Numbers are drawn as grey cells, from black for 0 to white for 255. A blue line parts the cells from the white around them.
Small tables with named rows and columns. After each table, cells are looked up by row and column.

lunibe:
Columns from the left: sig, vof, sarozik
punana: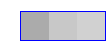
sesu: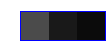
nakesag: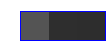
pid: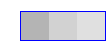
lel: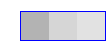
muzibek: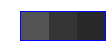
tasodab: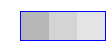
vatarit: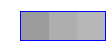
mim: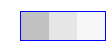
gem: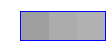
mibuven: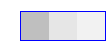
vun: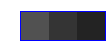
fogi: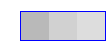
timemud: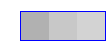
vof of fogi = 209
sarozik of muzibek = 41
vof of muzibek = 53
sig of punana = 171
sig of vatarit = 156
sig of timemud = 177
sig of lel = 179
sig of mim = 193
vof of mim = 230
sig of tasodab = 183
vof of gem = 172
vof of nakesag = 46
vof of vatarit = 174
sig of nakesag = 84
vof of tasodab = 212
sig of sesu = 75
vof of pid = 210
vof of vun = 52
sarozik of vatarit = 183
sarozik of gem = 177

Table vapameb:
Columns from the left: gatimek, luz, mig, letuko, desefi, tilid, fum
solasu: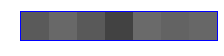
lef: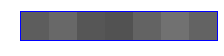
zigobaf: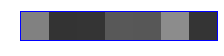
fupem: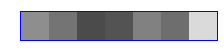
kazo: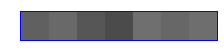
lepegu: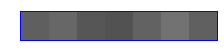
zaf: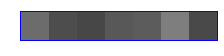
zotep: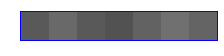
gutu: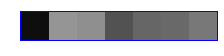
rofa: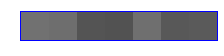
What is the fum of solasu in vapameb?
103
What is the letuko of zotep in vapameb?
82
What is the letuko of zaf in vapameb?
88
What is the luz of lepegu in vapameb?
103
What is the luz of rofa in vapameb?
110
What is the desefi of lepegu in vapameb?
98
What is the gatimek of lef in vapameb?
93

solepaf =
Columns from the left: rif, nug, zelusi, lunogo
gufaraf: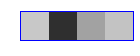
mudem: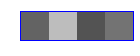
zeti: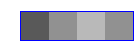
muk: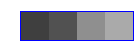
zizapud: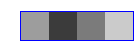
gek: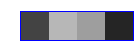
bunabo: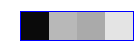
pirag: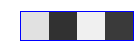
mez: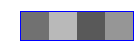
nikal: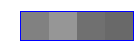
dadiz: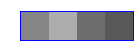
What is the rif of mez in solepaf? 113
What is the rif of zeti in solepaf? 89
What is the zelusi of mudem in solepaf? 83
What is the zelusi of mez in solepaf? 89
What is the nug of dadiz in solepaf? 173
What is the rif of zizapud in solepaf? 157
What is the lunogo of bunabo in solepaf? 228
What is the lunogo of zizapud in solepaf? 203
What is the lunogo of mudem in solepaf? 115
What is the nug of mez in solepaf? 185
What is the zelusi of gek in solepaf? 158
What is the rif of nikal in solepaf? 129
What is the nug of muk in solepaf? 81
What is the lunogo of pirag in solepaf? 58
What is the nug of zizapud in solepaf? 59
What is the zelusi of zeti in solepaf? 185
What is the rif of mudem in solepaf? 99

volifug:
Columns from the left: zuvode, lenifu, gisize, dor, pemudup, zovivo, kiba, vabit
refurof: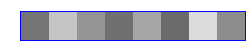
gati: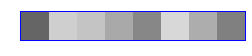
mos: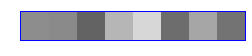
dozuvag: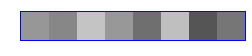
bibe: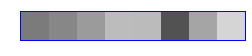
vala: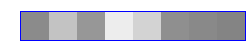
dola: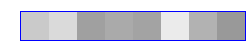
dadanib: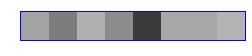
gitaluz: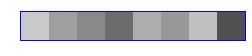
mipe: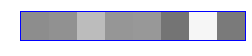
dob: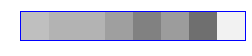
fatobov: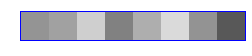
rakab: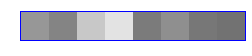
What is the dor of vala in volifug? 237
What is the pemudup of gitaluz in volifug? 173
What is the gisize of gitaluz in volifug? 137
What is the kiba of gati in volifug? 173
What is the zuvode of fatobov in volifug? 148
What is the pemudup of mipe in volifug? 152
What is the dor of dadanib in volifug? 140
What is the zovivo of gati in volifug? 216
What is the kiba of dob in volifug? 111
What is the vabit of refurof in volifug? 141
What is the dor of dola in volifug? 170
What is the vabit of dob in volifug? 242
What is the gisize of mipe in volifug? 188
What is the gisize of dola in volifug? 160
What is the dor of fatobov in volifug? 129

